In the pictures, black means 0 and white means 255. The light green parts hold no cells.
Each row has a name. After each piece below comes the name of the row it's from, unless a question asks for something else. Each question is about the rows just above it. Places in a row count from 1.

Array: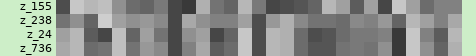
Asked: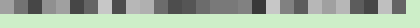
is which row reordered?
z_24
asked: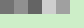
z_238

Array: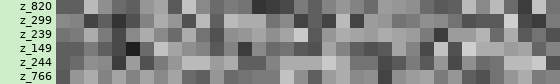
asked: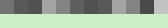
z_149
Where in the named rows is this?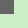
z_149, 35
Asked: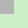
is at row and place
z_239, 31
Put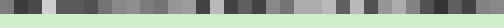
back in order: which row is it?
z_299
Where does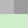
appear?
z_244

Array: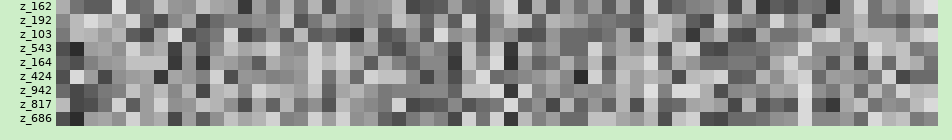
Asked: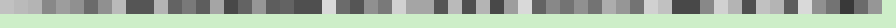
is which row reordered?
z_817
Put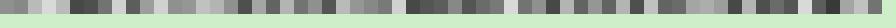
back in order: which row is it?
z_817
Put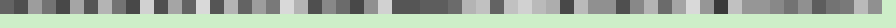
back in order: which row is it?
z_817
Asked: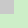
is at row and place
z_543, 32
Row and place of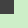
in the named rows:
z_543, 9
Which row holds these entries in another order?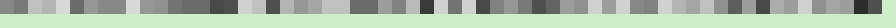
z_686

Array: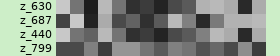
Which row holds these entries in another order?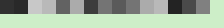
z_440
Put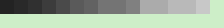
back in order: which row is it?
z_440
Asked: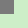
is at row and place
z_687, 12
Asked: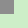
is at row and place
z_799, 14
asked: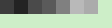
z_440
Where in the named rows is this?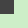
z_687, 1

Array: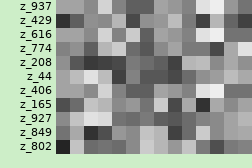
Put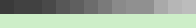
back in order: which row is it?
z_208
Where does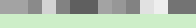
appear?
z_406
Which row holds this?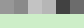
z_849
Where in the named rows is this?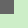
z_429, 13
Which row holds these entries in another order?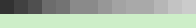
z_849
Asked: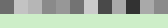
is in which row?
z_165
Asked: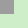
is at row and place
z_44, 12

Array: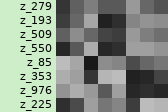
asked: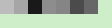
z_85
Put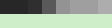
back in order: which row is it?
z_550
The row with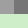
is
z_225

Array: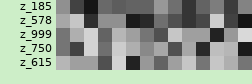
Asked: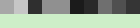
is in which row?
z_578
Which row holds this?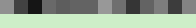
z_185
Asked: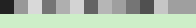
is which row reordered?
z_999
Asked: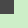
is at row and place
z_578, 11
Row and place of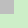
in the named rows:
z_750, 12
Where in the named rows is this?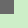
z_185, 4

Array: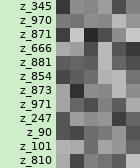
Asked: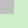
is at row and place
z_810, 6
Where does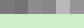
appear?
z_970

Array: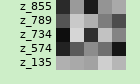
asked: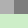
z_789
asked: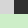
z_734
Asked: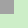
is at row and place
z_135, 3

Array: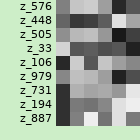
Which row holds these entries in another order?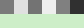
z_887
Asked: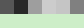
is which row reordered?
z_576
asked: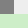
z_887
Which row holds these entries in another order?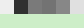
z_194

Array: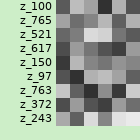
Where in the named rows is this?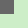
z_521, 1
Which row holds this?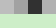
z_100
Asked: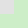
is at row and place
z_243, 5
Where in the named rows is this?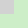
z_521, 4
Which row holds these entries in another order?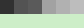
z_100
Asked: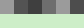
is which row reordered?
z_372

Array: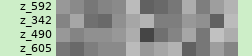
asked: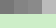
z_592
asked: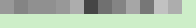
z_490
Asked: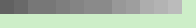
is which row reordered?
z_592

